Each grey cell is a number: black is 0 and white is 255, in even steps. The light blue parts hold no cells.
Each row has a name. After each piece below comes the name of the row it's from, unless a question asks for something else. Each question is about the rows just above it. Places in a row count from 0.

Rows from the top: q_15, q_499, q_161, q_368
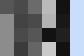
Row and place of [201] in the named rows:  q_368, 3
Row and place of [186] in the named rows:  q_15, 3
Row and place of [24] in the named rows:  q_499, 4
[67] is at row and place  q_499, 1
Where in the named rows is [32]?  q_161, 4
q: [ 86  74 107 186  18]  q_15

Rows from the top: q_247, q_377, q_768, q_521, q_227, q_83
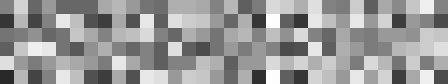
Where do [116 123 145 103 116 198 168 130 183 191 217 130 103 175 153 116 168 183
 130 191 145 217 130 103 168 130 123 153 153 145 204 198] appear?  q_768
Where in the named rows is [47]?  q_83, 18
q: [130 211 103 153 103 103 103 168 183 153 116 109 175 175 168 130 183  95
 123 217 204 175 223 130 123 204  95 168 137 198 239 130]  q_247
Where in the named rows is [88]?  q_521, 5
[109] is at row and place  q_247, 11
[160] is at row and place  q_83, 26
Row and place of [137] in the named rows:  q_247, 28

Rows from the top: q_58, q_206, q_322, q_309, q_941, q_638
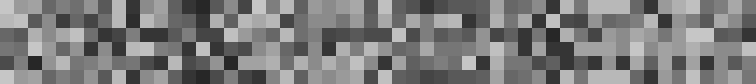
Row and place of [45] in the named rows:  q_206, 9
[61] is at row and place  q_206, 4
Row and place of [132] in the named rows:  q_638, 19
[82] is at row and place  q_58, 29

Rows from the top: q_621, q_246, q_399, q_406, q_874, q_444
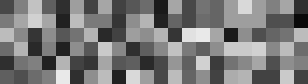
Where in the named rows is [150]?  q_874, 12
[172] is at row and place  q_444, 16
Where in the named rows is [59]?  q_874, 15

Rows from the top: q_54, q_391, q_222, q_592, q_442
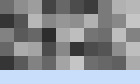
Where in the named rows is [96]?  q_442, 8
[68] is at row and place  q_54, 3
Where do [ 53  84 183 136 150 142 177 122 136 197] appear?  q_391
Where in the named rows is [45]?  q_222, 3
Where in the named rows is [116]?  q_222, 6
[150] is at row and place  q_391, 4

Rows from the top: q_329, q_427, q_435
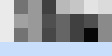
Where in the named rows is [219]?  q_329, 7
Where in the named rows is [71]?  q_435, 3

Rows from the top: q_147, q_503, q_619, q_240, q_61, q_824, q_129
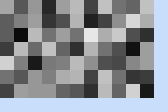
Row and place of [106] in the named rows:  q_240, 2
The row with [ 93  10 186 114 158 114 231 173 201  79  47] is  q_619
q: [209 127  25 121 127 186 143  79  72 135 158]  q_61
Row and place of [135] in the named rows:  q_61, 9
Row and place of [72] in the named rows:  q_61, 8
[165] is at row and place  q_147, 0

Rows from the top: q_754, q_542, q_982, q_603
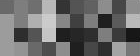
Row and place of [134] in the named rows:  q_542, 4
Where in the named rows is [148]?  q_603, 1
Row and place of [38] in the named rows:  q_982, 5

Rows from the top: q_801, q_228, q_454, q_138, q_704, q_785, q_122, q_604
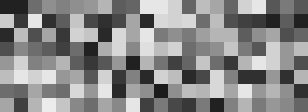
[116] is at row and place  q_704, 11
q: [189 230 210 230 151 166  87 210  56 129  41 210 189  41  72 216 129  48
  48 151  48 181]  q_785
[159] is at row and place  q_454, 14
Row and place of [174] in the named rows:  q_138, 7
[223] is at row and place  q_138, 10
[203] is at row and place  q_228, 0

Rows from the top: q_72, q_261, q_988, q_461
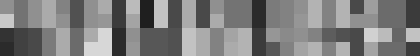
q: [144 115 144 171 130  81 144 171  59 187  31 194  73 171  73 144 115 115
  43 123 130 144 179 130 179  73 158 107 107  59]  q_72
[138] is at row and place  q_988, 20
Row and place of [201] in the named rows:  q_261, 0
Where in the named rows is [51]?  q_988, 0
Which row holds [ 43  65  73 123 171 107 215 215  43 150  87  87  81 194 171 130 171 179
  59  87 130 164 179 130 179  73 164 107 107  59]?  q_461
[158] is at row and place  q_72, 26

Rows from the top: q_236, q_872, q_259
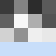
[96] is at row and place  q_872, 0
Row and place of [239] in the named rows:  q_259, 2

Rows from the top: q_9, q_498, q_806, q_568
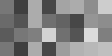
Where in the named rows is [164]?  q_9, 4
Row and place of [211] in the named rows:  q_806, 3
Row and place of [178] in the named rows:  q_568, 5
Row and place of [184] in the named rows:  q_568, 6
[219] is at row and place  q_806, 6
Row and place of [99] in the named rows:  q_498, 4
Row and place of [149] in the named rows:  q_498, 6

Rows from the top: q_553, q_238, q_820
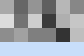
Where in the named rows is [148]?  q_553, 2
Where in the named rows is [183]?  q_553, 4
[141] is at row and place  q_820, 0
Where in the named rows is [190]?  q_820, 5
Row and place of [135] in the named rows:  q_553, 5
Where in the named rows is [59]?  q_238, 3

